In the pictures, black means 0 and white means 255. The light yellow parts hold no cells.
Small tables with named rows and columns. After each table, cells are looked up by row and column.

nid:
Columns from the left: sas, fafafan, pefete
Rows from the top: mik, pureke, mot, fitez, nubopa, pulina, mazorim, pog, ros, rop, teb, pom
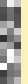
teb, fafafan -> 113
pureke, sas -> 80
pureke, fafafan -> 112
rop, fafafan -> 118
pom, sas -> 85
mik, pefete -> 198
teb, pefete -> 124
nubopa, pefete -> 205
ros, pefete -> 201
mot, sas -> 73
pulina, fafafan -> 111
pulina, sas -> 50
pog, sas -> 143
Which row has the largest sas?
rop

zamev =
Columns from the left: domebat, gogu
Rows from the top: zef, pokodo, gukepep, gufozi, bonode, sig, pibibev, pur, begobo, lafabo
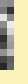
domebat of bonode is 104
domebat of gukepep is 227
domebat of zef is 145
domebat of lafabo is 40
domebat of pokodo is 120
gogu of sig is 163
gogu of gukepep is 136
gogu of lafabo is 102
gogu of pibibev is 154
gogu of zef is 138
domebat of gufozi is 141
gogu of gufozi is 234

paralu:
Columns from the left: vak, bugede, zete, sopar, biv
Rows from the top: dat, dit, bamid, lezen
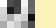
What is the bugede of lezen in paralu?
225
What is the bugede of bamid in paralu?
174
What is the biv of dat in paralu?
99
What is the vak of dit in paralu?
215
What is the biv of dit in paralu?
104
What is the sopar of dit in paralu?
227
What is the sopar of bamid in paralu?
208
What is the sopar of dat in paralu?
242
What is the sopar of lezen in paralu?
155
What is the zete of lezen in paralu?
202
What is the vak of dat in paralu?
254
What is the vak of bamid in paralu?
207
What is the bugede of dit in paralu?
27
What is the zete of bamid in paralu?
222
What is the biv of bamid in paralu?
17
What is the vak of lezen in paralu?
172

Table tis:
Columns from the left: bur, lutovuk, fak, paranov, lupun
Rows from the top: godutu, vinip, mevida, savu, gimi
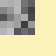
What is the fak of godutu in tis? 182
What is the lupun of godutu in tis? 97
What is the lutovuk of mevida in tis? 124
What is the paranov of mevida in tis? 173
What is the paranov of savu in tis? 62
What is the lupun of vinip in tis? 66
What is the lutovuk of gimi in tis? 194
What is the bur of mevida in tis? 83
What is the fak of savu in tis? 159

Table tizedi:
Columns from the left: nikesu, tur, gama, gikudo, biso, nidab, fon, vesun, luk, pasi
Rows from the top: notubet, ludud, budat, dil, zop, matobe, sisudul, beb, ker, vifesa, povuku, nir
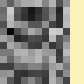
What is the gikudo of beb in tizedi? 180
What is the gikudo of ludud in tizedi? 55
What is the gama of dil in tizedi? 154
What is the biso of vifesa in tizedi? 131
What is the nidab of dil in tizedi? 87
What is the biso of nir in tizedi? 135
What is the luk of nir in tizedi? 136
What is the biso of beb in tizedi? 156
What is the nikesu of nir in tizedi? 161
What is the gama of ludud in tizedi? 86
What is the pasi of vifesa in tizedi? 121

